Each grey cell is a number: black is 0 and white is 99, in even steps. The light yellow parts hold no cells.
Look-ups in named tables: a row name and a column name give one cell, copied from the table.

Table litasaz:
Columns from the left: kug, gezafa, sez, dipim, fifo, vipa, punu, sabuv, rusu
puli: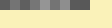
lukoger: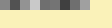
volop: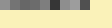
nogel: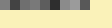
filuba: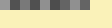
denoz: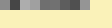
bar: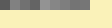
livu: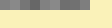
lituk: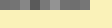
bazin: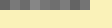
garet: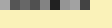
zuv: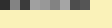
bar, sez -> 44
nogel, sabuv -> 60
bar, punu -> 49
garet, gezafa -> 33
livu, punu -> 43
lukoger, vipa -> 45
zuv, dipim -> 62
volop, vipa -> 21
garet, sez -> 40

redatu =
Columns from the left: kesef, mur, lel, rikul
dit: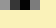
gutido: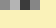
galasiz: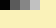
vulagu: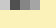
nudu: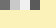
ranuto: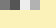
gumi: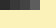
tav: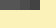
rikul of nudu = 35
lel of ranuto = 92
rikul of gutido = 52
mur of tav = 33
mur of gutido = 70
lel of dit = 1
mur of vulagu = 31
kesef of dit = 58
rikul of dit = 48
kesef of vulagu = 78
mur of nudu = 78
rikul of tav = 26
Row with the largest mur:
nudu

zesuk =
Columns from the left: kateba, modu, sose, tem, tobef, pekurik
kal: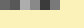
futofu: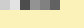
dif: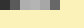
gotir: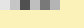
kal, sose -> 67
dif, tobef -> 65
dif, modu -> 35
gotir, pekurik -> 70
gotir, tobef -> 47
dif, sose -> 68
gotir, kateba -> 89
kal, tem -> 53
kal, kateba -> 40
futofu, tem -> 57
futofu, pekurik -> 38
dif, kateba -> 19

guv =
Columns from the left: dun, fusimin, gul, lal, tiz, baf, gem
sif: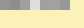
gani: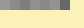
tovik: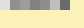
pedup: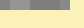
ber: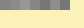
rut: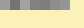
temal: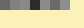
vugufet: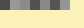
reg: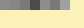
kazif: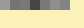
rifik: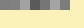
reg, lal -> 29
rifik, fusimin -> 50
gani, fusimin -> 54
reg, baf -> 47
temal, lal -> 17
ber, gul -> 59
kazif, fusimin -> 45
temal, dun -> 40
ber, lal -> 52
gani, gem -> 40
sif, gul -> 62
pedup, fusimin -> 58
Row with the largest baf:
tovik

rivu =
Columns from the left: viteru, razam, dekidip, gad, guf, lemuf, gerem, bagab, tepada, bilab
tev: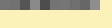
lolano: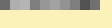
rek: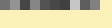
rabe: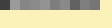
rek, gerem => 25
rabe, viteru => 25
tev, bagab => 43
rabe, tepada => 49
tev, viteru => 45
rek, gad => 52
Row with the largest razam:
lolano

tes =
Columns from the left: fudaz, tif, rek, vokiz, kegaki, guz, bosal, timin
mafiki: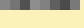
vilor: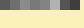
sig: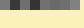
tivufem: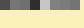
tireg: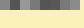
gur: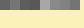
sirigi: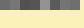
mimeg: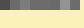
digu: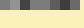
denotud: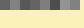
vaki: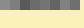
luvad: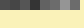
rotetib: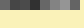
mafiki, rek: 32
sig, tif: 22
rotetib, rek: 29
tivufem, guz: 50
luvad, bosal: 58
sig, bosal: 43
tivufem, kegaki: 77
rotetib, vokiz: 19
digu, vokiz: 48
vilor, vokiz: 47
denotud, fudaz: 39

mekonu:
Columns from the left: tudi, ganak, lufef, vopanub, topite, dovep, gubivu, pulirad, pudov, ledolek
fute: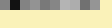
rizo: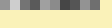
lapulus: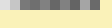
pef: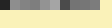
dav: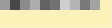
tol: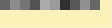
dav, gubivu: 80
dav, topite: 38
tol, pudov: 56
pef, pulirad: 45
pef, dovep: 64
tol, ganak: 54
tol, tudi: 39
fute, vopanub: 57
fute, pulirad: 67
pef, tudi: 14
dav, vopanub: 67
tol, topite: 66
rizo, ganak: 80
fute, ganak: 7
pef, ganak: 55
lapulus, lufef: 47
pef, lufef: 51
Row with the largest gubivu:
dav

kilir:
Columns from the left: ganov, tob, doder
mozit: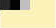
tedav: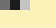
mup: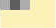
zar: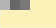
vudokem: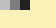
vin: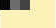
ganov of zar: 70
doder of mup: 67
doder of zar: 47
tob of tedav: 11
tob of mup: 37
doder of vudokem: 13
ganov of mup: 67
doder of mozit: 74
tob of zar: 40
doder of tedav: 76
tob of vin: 42
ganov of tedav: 43
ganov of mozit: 15
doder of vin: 26
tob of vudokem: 49
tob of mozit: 2

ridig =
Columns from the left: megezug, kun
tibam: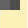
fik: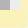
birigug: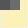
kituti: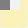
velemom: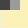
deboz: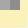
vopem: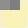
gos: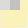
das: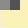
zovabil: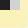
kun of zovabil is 82
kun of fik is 92
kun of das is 32
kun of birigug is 42
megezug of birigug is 33
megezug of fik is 70
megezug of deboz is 65
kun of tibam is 30
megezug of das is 54
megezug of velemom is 26
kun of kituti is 94
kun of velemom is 60
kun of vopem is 49

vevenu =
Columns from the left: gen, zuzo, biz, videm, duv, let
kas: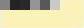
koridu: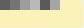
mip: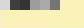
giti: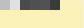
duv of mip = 66
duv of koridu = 35
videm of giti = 31
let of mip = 45
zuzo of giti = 87
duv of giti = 32
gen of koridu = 37
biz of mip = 20
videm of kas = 58
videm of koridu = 72
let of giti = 23
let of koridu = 64
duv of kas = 34
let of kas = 78
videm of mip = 61
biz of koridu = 61
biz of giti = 29
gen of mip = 84
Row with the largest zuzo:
giti

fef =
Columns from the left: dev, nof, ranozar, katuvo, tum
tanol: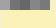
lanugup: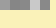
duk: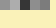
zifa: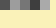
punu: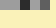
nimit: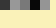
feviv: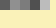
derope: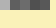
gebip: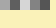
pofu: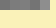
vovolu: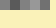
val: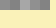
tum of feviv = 73
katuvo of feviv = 31
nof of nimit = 59
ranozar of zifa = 46
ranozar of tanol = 40
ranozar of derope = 42
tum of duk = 48
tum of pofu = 55
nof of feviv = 56
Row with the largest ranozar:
gebip

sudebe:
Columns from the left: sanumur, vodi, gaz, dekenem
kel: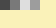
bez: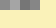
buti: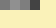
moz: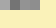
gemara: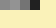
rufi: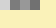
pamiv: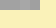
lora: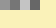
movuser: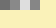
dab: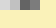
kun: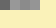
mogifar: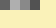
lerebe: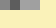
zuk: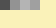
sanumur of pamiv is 63
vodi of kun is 59
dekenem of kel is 61
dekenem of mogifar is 32
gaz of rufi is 59
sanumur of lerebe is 52
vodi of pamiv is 63
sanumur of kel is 28
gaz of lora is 76
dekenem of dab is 48
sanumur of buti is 47
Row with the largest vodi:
dab

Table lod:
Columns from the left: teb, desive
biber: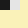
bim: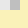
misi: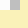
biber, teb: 10
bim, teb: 90
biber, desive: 89
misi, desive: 74
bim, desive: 74
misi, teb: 98
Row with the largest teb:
misi

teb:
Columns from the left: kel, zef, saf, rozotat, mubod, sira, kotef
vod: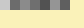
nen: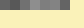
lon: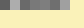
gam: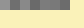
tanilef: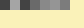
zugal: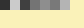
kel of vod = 78
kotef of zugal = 70
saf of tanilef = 26
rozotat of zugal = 45
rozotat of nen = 55
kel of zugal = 19
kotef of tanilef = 48
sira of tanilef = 58
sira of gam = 47
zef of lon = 67
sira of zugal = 47
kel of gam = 57
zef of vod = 42
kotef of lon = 62
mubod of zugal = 55
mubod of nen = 49
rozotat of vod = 43

